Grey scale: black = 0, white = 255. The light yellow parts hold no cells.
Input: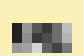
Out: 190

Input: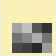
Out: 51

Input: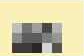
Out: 179

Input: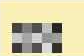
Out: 37

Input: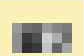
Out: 123

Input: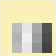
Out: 84

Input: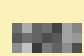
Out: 132
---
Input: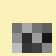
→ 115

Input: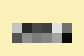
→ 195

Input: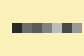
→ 41

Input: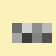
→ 110

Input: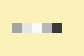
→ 165

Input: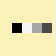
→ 1

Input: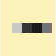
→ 200

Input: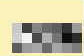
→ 199

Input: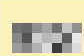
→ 113
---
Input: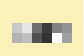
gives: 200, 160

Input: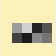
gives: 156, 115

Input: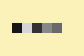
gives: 22, 105

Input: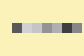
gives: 89, 135

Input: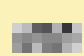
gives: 208, 208

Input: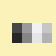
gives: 70, 178

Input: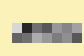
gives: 215, 88

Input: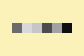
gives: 107, 15
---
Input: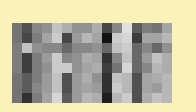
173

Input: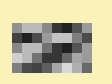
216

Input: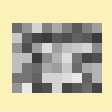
89

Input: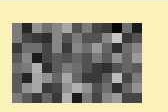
155

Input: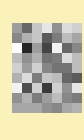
135

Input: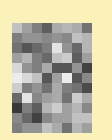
114

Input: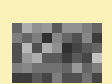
80

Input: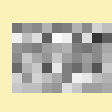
159

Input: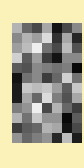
39
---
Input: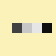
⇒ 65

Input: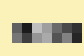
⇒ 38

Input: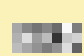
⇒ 98

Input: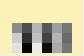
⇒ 15

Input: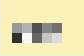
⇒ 81

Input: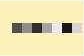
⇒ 46

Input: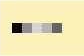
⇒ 99

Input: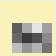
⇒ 81

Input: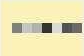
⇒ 84

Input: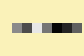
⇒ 36
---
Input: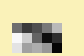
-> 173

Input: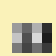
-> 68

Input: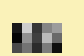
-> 43

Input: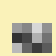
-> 102

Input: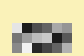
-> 68

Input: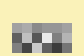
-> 96

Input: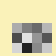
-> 34

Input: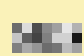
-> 117
